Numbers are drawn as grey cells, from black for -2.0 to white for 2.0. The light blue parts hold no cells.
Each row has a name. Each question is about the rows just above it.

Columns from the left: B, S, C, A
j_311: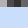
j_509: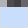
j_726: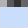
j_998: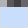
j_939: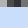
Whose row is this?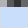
j_726
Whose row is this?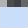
j_509
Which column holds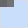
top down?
A
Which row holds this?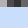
j_311

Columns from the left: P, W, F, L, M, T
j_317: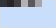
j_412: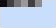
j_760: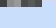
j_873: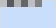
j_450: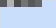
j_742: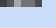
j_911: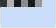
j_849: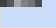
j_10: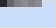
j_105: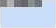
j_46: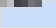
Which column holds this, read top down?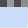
T
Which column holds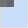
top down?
T
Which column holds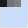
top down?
M
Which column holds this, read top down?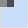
T
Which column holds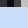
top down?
P

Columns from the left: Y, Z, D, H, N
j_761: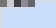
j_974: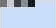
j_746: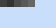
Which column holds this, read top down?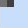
Y
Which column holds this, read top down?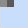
H
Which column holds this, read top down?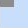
H
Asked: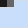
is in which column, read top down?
N

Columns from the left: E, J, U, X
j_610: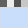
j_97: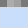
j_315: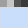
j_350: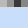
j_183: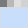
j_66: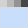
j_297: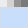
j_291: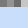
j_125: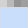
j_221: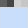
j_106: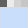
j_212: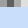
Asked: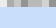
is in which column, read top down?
J
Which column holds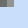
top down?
U
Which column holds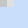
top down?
X
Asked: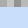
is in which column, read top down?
J

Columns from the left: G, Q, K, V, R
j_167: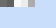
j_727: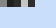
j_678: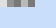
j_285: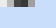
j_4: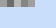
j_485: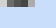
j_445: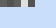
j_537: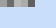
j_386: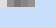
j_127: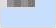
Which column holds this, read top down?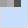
R
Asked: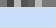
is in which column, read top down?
K
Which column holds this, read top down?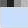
Q
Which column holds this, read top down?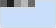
Q
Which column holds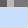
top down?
K

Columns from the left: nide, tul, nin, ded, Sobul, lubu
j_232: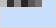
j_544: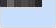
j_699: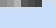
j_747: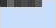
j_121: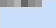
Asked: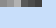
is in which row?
j_699
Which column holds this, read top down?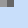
tul

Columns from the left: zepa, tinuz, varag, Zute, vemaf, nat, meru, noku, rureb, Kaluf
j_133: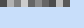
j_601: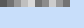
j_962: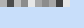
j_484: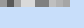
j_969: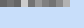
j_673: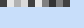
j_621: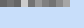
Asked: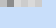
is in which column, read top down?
Zute
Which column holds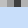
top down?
rureb

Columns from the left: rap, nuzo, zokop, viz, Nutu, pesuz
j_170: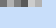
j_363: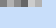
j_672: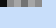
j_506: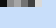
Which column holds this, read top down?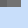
viz
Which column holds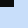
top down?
rap

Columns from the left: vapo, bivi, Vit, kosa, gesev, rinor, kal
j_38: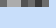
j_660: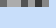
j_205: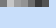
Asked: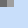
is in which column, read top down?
gesev
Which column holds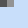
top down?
kosa
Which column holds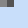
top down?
kal
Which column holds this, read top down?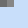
kal
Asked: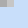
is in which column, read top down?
bivi
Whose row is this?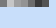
j_205

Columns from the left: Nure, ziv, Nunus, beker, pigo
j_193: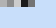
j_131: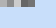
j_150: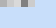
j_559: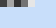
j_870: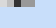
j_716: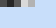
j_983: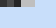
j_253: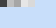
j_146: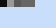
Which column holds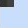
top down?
Nure
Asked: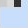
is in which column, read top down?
Nunus
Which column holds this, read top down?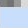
beker
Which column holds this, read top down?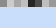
ziv
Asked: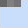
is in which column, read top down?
beker

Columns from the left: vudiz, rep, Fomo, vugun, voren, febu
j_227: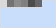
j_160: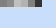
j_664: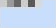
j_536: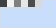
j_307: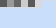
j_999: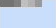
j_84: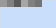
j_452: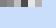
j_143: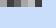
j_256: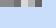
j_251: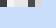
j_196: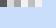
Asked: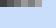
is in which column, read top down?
vudiz
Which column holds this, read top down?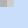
vugun
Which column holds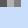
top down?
voren
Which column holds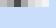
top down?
vugun
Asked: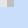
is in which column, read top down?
voren
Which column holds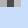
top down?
voren

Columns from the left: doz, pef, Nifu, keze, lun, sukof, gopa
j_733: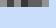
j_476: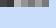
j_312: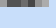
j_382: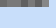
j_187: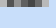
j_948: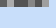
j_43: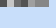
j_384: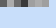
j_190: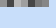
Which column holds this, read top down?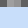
sukof
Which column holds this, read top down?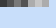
pef
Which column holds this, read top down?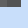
keze
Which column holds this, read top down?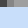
lun
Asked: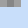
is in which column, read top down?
gopa
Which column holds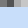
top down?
pef

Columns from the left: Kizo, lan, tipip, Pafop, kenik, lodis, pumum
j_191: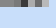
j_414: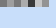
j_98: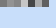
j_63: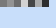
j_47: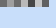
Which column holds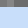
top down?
tipip
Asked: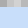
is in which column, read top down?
Pafop
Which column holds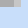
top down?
lodis
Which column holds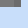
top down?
Kizo

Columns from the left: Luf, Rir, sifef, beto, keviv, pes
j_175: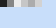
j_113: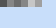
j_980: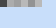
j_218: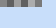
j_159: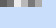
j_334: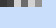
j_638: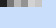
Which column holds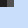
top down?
Luf
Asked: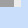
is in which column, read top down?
sifef
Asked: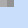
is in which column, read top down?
pes
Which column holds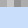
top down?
keviv
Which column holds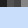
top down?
Luf

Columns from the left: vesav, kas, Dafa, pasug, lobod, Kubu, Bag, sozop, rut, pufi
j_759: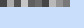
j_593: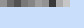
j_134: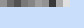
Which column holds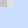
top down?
pufi
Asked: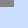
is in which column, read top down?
lobod

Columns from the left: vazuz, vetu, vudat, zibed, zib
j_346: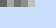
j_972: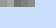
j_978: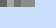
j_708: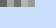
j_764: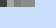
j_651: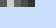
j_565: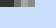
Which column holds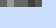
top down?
vazuz
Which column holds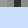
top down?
zib
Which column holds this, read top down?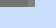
vudat
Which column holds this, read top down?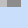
zib

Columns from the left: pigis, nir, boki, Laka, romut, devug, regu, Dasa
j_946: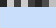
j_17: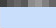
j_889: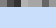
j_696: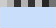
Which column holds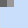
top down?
Dasa
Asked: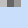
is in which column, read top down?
Dasa
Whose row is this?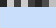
j_946
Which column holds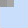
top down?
devug
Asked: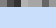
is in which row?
j_889

